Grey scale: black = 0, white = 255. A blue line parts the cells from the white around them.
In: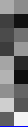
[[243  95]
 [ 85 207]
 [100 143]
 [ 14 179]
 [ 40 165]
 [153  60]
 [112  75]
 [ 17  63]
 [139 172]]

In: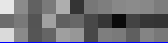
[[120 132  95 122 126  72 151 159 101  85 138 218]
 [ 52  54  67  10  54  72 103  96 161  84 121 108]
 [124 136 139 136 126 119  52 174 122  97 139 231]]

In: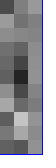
[[146  87  97]
 [139 168 120]
 [147 196  94]
 [124 105 167]
 [132  73 143]
 [146  36  96]
 [144  69 104]
 [141  99 112]
 [132 135 141]
 [128 114 155]
 [153 127  76]]

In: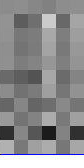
[[167 119 172 160 121 177]
 [ 48 131  27  86 135  47]
 [160 121 172 131 116 153]
 [117 137 110 101 134 102]
 [146 118 159 123 114 140]
 [132 107 167  83  94 106]
 [148 127 150 132 125 144]
 [152 121 164 123 116 143]
 [158 126 168 124 120 146]
 [165 104 203 111  93 147]
 [143 141 129 135 142 140]]

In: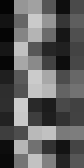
[[ 86  36 129 194 117  10]
 [ 68  19  50 113 182  13]
 [125 122 193 185  77  62]
 [ 66  50  31  62 201  34]
 [ 65  73  28  41 204  47]
 [114  99 183 197  82  46]
 [103  76 168 203  90  31]
 [ 71  13  66 138 167   6]
 [ 67  32  38  87 193  22]
 [ 79  22 107 180 133   5]
 [ 94  54 150 202 102  19]
 [ 74  14  86 161 150   4]]

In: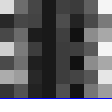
[[157 118  19  80  25  34  83  53]
 [230  87  68  61  25  40 157 172]
 [168 140  17  60  25  31 112  74]
 [244  88  63  60  25  61 123 207]
 [168 140  17  63  25  28 107  72]
 [122  73  35  77  25  67  71  40]
 [245  96  59  64  25  70 109 220]]

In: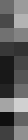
[[144  64]
 [ 98  15]
 [208 165]
 [109  35]
 [ 84  24]
 [ 70  25]
 [ 50  56]
 [131 113]
 [179  73]
 [155 108]]

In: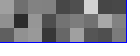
[[123  79  85 160 103  55 153 145  95]
 [130 168 113 125 115  78 150  44 144]
 [ 72  70 210  79  71 129 130 111 160]]

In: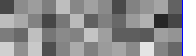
[[103 132 228 138 166 155 128 171 132  79 201 144 208]
 [148 159  89  94  94 159 196 130 138 118 191 105 124]
 [ 69  38 177 154 104 128  96 186 119  70 130 169 189]
 [ 98 165 149 130  73 138 161 135 190 126 157 140  71]]
